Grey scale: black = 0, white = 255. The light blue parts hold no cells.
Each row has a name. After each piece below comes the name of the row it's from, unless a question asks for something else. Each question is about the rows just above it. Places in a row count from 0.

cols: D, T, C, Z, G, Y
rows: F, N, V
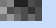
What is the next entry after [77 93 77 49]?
[77]
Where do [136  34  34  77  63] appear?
F
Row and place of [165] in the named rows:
N, 0
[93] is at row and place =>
N, 2
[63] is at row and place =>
F, 5
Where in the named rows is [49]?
N, 4
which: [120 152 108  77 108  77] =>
V

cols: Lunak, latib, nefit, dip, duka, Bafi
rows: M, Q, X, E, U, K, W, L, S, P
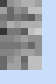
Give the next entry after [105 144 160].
[105]
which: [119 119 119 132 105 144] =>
W
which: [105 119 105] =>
X
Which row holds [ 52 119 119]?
U
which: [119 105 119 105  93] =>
X

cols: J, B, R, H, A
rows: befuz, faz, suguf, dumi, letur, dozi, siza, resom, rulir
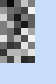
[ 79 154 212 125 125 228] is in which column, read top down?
J
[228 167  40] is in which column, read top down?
H
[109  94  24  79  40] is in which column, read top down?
R
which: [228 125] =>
siza
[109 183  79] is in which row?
dozi
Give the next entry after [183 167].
[228]

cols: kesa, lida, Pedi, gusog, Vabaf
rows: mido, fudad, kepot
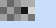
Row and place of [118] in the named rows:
kepot, 4
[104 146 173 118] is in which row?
kepot
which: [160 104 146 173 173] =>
mido

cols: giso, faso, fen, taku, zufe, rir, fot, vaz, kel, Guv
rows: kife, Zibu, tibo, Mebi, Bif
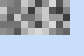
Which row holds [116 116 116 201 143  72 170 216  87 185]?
Mebi
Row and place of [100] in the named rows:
Bif, 9
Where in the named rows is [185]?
Mebi, 9
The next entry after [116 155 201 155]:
[155]

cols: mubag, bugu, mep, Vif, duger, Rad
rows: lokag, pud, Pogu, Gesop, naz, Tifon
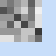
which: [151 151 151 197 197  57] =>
naz
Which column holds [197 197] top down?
Vif
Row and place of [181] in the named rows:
lokag, 3
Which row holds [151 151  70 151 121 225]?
Pogu

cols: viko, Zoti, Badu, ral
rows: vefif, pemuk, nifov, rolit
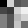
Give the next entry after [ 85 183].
[211]
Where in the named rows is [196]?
rolit, 2

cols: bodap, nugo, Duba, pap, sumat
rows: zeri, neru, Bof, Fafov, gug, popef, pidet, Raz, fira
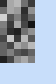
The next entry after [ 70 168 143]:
[184]
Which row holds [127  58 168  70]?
Fafov
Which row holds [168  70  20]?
Fafov
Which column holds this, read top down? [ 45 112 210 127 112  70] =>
bodap
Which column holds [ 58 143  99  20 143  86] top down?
sumat

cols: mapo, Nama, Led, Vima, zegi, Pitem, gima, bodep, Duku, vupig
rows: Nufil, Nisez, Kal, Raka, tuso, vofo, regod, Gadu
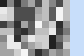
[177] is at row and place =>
Kal, 5
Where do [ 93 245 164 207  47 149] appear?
Raka
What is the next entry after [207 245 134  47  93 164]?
[134]
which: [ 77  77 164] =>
Nisez
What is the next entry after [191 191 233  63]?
[121]
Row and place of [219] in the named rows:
Kal, 0
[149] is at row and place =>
Raka, 9

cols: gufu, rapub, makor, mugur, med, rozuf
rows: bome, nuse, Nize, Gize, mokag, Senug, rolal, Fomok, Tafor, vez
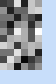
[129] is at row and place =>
Fomok, 3
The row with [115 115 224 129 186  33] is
Fomok
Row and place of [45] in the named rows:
Gize, 4
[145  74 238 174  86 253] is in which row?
mokag
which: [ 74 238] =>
mokag
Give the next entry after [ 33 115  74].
[33]

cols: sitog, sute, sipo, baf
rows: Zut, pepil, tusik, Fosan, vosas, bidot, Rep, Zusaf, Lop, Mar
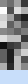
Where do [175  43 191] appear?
Mar
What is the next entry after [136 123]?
[97]
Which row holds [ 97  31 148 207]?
Zusaf
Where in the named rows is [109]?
Zut, 1
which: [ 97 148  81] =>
Fosan

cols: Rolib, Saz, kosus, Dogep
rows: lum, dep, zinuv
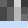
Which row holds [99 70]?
lum
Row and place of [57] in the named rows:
lum, 3
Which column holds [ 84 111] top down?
Dogep

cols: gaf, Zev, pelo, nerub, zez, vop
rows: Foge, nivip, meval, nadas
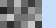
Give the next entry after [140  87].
[187]
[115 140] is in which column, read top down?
nerub

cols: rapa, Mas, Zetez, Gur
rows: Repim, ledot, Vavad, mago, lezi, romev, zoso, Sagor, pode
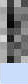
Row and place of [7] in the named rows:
mago, 1
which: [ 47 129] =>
ledot

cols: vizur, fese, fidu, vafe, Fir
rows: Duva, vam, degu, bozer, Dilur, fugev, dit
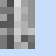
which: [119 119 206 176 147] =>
vam
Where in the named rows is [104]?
dit, 4
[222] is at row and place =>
Duva, 2

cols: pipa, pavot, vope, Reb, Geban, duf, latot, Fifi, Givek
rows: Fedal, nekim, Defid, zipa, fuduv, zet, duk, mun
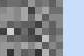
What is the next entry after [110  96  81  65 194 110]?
[136]
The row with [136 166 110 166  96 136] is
Defid
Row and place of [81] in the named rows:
zet, 4
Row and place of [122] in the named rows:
Fedal, 6
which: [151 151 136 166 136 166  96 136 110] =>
duk
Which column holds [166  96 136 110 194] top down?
latot
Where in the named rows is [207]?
fuduv, 1

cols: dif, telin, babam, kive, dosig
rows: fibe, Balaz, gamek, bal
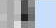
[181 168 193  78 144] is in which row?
fibe
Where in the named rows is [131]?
bal, 3
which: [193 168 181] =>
gamek
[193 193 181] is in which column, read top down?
babam
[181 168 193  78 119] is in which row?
Balaz

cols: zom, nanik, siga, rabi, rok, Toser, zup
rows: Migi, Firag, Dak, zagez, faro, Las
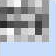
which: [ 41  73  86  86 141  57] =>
zagez
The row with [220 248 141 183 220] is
Migi

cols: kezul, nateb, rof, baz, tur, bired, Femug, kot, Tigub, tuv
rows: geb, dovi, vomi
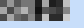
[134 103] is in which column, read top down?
rof
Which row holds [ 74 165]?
vomi
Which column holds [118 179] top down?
baz
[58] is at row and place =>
dovi, 8
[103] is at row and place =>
vomi, 2

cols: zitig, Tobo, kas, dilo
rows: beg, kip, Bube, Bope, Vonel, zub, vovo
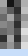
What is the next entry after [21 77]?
[176]
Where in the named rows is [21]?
beg, 1
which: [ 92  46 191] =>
kip
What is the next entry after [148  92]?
[220]
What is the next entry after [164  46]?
[191]
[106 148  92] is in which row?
vovo

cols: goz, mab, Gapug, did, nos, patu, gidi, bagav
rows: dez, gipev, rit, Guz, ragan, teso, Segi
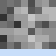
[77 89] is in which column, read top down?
nos
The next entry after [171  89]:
[156]
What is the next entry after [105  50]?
[156]
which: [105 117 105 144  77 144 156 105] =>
dez
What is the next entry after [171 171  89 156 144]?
[144]
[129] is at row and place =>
Guz, 7

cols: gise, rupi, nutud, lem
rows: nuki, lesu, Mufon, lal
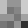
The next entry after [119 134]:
[204]
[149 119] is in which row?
Mufon
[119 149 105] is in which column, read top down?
rupi
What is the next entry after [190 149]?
[149]
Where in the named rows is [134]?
lesu, 2
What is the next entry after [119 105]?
[149]

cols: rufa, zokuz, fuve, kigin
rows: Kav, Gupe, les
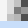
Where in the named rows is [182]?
les, 2
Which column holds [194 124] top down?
fuve
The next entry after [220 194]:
[79]
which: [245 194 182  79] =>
les
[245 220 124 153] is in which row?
Gupe

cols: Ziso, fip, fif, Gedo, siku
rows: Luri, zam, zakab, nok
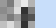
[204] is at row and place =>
Luri, 2
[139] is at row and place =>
zam, 0
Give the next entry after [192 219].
[179]
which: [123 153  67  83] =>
zakab
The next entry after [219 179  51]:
[165]
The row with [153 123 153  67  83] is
zakab

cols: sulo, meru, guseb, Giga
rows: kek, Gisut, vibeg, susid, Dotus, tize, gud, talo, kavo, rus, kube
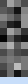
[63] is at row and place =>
talo, 3
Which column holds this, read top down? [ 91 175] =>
meru

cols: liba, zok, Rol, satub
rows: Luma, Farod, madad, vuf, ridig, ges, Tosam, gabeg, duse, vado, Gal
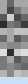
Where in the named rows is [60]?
vuf, 3
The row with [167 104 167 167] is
Luma
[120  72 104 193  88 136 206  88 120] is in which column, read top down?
Rol
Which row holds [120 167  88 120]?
duse
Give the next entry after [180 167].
[193]

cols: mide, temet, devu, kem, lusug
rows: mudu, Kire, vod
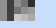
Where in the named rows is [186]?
vod, 3
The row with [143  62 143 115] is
mudu
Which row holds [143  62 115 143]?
Kire
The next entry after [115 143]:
[156]
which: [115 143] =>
Kire

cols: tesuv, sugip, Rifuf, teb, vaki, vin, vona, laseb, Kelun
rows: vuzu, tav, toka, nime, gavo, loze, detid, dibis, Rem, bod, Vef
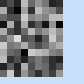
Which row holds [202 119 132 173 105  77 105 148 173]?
detid
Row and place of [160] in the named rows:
tav, 3
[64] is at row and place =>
Vef, 7
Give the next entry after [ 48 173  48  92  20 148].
[6]
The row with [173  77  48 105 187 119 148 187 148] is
gavo
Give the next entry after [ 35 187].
[105]

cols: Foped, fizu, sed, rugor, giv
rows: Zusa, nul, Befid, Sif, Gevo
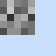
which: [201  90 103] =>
nul
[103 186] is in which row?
nul
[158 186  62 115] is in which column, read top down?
giv

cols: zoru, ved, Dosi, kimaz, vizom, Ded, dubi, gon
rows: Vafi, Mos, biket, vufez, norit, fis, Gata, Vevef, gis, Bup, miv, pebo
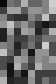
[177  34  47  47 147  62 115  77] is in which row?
pebo
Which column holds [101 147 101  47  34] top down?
Ded
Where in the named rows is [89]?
Mos, 3
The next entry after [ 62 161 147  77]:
[147]

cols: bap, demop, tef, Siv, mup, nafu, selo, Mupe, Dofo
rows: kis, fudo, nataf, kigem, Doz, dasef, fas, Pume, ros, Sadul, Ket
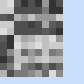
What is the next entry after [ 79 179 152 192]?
[152]
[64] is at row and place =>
kigem, 4

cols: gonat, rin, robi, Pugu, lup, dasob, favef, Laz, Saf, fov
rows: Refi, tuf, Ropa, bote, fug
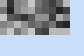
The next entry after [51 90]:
[145]
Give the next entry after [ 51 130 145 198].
[116]
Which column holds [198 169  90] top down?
lup
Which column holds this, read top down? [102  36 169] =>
Saf
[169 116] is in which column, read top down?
gonat

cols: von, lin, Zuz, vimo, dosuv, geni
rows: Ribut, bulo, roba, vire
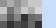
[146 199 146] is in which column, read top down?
von
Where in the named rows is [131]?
roba, 2

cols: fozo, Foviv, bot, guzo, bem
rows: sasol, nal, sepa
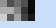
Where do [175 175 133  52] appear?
nal
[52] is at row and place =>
nal, 3
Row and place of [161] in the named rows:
sepa, 2

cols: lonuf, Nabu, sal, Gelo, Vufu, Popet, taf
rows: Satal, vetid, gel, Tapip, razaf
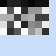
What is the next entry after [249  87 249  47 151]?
[151]
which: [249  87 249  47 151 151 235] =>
vetid
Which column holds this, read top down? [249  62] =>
sal
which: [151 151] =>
vetid
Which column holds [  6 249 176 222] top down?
lonuf

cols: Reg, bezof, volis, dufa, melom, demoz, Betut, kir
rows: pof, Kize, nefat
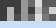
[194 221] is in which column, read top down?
demoz
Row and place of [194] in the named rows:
Kize, 5
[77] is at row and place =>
nefat, 2

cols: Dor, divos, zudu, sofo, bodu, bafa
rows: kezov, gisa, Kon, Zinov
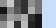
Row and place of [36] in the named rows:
Zinov, 4
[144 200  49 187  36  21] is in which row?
Zinov
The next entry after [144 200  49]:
[187]
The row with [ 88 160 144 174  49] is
Kon
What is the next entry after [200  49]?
[187]
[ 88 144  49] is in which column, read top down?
zudu
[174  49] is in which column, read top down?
bodu

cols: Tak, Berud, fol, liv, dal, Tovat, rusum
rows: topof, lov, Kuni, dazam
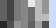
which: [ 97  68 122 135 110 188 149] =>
lov
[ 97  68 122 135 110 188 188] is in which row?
Kuni
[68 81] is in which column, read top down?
Berud

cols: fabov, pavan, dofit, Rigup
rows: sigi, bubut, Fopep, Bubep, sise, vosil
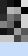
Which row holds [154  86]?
sise
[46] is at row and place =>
Fopep, 0
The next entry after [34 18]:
[3]
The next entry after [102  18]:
[210]
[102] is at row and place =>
Bubep, 1
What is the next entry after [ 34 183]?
[169]
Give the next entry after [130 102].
[18]

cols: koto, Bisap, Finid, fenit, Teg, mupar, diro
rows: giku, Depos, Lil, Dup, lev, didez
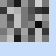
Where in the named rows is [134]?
Dup, 4
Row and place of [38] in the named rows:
Depos, 6
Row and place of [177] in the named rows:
Depos, 2
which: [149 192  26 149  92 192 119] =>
didez
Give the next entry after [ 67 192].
[119]
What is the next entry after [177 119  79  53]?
[38]
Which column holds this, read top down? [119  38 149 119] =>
diro

